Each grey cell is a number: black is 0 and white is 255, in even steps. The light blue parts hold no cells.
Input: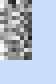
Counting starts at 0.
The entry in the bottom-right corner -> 88
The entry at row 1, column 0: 252
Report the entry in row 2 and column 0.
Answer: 197
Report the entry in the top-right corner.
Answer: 60
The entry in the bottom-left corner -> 252
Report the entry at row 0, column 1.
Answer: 197
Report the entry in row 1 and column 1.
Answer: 182
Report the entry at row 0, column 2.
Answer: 60
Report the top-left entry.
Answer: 236

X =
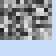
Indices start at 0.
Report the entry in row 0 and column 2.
164
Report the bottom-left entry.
93
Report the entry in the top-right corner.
136
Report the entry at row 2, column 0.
80
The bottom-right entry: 194
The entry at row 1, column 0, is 121
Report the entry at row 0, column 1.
179
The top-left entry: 106
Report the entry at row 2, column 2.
136
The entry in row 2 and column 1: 106
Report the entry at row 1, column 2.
121

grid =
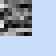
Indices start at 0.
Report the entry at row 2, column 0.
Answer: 120
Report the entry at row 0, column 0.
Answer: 174
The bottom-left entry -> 145
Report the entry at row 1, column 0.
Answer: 232
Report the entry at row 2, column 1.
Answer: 37
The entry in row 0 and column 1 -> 81
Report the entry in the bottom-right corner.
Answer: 37
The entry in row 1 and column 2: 133
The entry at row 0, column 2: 120
